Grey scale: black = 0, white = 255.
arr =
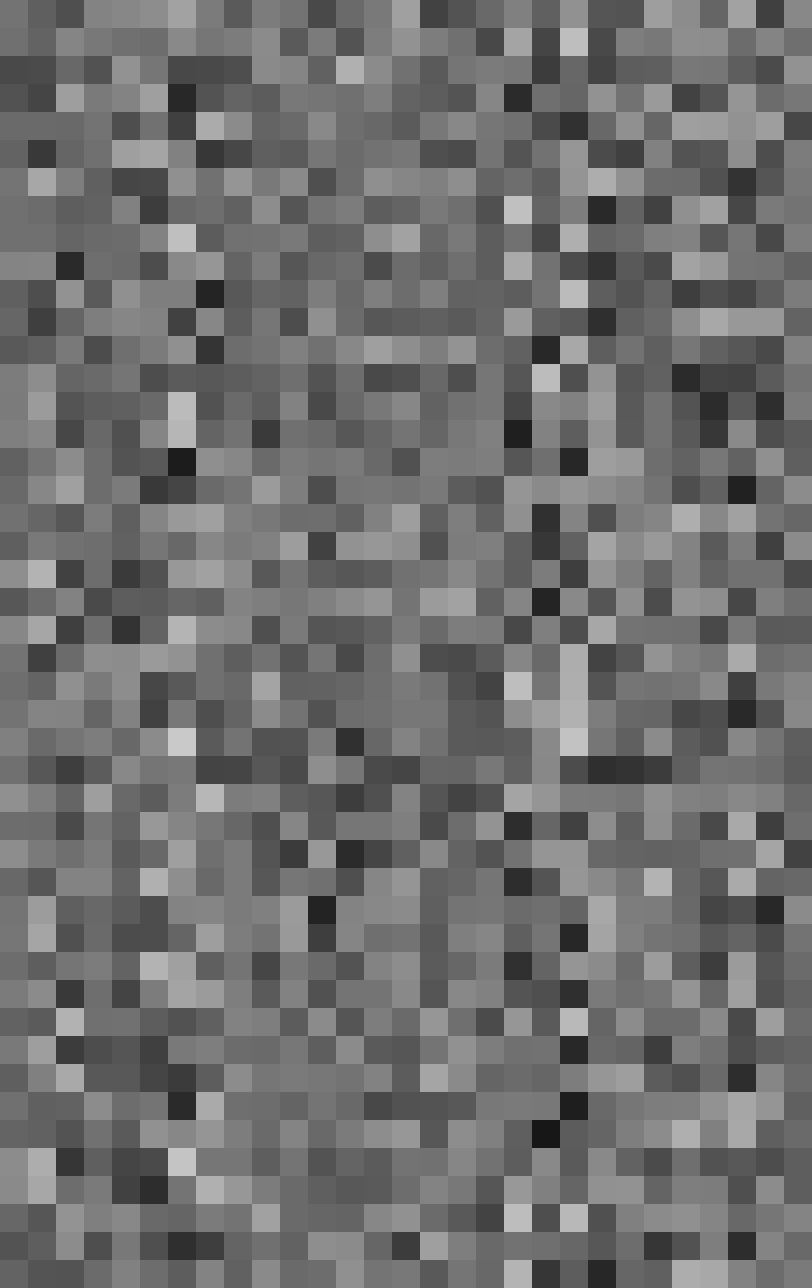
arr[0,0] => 115
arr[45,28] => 122
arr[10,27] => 94
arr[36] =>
[98, 91, 178, 112, 113, 93, 82, 96, 130, 126, 92, 139, 85, 125, 106, 150, 111, 75, 150, 90, 185, 101, 140, 108, 108, 137, 73, 158, 107]
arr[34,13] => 131
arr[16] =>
[97, 116, 140, 109, 83, 89, 28, 143, 135, 106, 123, 117, 122, 105, 81, 125, 123, 126, 86, 111, 39, 158, 153, 110, 98, 119, 98, 144, 95]
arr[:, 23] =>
[158, 120, 95, 154, 102, 129, 108, 65, 127, 74, 100, 106, 95, 97, 114, 114, 110, 115, 133, 153, 100, 76, 113, 147, 114, 102, 139, 60, 144, 142, 98, 179, 124, 116, 156, 118, 108, 61, 92, 125, 140, 75, 100, 139, 54, 96]
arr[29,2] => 74
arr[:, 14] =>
[160, 146, 113, 99, 91, 119, 134, 100, 162, 108, 109, 92, 142, 79, 135, 116, 81, 115, 158, 143, 113, 116, 122, 144, 122, 119, 131, 69, 131, 127, 96, 149, 139, 115, 141, 137, 106, 86, 92, 82, 151, 115, 109, 145, 60, 120]
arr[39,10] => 100
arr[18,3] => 124
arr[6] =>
[116, 167, 126, 96, 70, 72, 144, 113, 149, 121, 138, 79, 108, 143, 134, 128, 142, 100, 110, 93, 148, 173, 144, 108, 107, 81, 51, 85, 120]
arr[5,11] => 118
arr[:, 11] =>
[73, 123, 97, 117, 137, 118, 79, 116, 94, 104, 125, 144, 113, 83, 73, 106, 117, 77, 110, 65, 93, 128, 85, 117, 98, 82, 122, 142, 87, 88, 152, 112, 35, 62, 106, 81, 139, 94, 119, 116, 105, 83, 95, 102, 142, 109]
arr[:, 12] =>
[106, 83, 176, 112, 110, 107, 108, 124, 98, 110, 105, 107, 136, 109, 105, 87, 122, 117, 97, 146, 87, 139, 88, 73, 102, 109, 48, 118, 61, 118, 43, 79, 131, 133, 83, 116, 85, 139, 115, 105, 123, 100, 88, 100, 139, 144]
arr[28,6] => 124
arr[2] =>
[73, 75, 104, 82, 146, 118, 72, 73, 78, 138, 133, 97, 176, 139, 113, 90, 117, 123, 119, 60, 103, 68, 93, 95, 120, 118, 94, 75, 146]
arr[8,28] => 125
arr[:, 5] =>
[141, 109, 118, 159, 113, 165, 72, 61, 130, 77, 126, 130, 123, 77, 105, 133, 89, 57, 133, 118, 82, 91, 99, 154, 71, 65, 139, 117, 92, 152, 104, 176, 77, 77, 179, 124, 93, 64, 69, 116, 145, 74, 45, 105, 79, 109]
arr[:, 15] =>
[66, 125, 90, 93, 120, 79, 128, 121, 104, 96, 127, 96, 126, 104, 98, 102, 125, 121, 96, 81, 117, 155, 106, 77, 114, 119, 113, 102, 85, 74, 137, 97, 95, 89, 91, 85, 150, 116, 165, 83, 87, 113, 131, 107, 159, 89]
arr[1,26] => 108
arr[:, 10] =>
[115, 90, 133, 120, 106, 91, 138, 85, 121, 86, 98, 77, 128, 111, 130, 112, 123, 126, 109, 157, 116, 119, 122, 84, 97, 115, 83, 74, 94, 134, 59, 118, 155, 153, 120, 130, 92, 119, 122, 100, 132, 116, 106, 106, 98, 106]
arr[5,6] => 129
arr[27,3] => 92
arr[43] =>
[103, 86, 147, 127, 136, 105, 101, 123, 115, 161, 106, 102, 100, 135, 145, 107, 89, 67, 189, 78, 184, 80, 128, 139, 144, 133, 104, 118, 132]
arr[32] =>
[116, 156, 95, 104, 91, 77, 131, 133, 123, 128, 155, 35, 131, 136, 139, 95, 116, 118, 107, 111, 100, 168, 125, 124, 105, 69, 78, 40, 139]
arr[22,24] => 112
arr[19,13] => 151
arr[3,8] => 100

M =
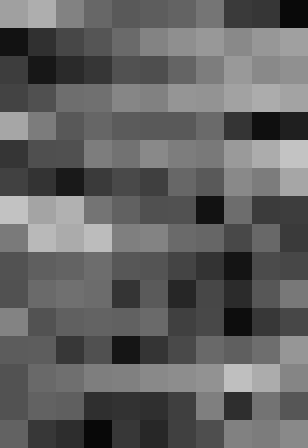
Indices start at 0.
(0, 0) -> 160
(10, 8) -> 43
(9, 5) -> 84
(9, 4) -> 87
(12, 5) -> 52
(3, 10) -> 163
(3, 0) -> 67
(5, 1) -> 79
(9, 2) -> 99
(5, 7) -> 121
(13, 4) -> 128
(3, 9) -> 172
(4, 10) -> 31
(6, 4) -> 73
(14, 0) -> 82
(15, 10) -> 137
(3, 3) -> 112
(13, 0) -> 82
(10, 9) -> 87
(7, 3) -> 116
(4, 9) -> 15
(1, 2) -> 71
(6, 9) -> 124
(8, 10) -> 58
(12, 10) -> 150
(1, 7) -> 152
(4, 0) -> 166
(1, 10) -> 160
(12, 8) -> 95
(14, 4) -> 50
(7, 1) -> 164
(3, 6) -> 149
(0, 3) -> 103
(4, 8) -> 52

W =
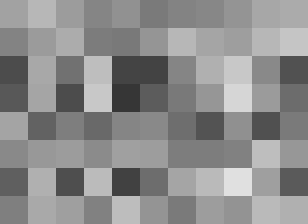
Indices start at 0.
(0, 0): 162
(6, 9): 159
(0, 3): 133
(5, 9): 190
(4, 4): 133
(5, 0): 137
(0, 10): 171
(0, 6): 131
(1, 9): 183
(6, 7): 186
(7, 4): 189
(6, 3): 187
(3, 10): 108
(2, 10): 81
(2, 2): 113
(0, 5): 122
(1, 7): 165
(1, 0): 131
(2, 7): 176
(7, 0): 127
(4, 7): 83
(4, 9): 80
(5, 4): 160
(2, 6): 133
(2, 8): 200
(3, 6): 121
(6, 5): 109
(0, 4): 145
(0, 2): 156

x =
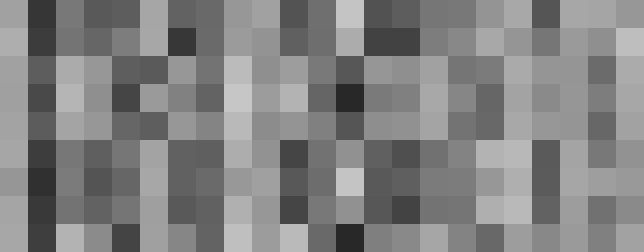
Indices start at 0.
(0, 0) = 161
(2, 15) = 161
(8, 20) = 154
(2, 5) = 90
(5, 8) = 173
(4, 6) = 151
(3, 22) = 167
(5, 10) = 69
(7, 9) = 151
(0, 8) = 151
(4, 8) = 185
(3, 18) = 163
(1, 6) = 55
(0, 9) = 161
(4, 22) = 162
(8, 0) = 167
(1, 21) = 143
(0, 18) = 168
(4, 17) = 104
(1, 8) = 155
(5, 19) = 90
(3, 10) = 179
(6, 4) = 102
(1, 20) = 154
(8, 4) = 68
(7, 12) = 145
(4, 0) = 163
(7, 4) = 117
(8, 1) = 62
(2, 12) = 87
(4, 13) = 142
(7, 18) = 185
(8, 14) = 137
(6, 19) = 91
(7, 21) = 113
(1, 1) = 60
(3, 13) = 122
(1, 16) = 136

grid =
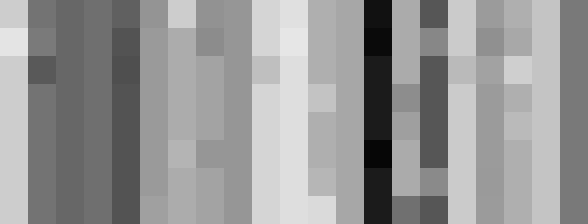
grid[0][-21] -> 205
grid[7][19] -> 196
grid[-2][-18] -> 111
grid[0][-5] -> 203
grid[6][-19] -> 103
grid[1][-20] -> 122
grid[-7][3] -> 111
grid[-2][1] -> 115
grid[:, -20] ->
[115, 122, 89, 115, 115, 115, 115, 115]
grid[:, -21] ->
[205, 228, 205, 205, 205, 205, 205, 205]
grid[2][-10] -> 175
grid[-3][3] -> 111
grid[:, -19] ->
[103, 103, 103, 103, 103, 103, 103, 103]
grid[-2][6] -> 172
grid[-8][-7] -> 171
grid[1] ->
[228, 122, 103, 111, 83, 154, 172, 140, 150, 213, 230, 175, 167, 10, 171, 135, 203, 144, 168, 196, 121]
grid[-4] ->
[205, 115, 103, 111, 83, 154, 172, 163, 150, 213, 222, 175, 167, 27, 159, 86, 203, 155, 186, 196, 121]
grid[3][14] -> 141
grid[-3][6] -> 180
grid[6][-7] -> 171
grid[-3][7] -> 150
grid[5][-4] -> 155
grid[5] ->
[205, 115, 103, 111, 83, 154, 180, 150, 150, 213, 222, 175, 167, 6, 171, 86, 203, 155, 175, 196, 121]
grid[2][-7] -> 171
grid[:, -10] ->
[175, 175, 175, 195, 175, 175, 182, 218]
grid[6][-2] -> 196
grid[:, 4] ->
[96, 83, 79, 83, 83, 83, 83, 83]
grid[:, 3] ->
[111, 111, 111, 111, 111, 111, 111, 111]
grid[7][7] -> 163

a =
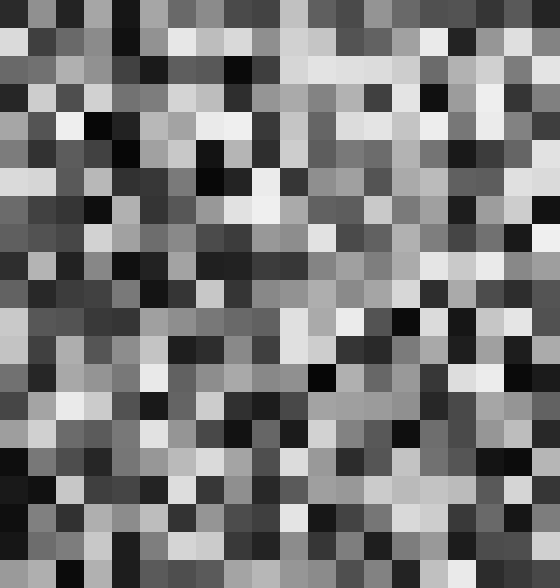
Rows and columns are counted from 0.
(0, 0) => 42
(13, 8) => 169
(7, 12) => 93
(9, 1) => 180
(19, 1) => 109
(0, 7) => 139
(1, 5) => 146
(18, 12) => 67
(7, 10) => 170
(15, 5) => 226
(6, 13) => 84
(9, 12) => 160
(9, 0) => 46
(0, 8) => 74
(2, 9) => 62
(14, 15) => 39
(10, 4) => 121
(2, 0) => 105
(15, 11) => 210
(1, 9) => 143
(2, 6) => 94
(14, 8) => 48
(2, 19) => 228
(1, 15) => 234
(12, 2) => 174
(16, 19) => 182
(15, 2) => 107
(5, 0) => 124
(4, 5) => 184
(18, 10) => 228
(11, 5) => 160
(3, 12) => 178
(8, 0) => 95
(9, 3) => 135
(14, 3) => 203
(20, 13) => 130
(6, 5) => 55
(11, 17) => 198
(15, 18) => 189

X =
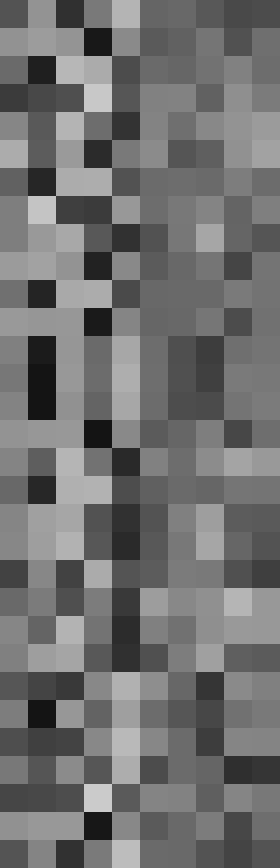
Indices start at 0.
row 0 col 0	83
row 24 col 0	86
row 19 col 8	102
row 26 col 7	61
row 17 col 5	96
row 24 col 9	128
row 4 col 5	131
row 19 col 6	120
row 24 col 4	177
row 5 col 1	92
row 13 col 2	152
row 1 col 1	156
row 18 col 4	49
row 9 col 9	116
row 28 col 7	95
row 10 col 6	105
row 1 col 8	81
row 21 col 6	136
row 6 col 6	109
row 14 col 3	100
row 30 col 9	83
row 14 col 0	131
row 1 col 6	97
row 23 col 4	48
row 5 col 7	95
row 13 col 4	174
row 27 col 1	85
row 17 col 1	39
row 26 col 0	78
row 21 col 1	123
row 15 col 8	71
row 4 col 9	155
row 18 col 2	166
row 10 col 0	112
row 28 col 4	90
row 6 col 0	97
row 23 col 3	88
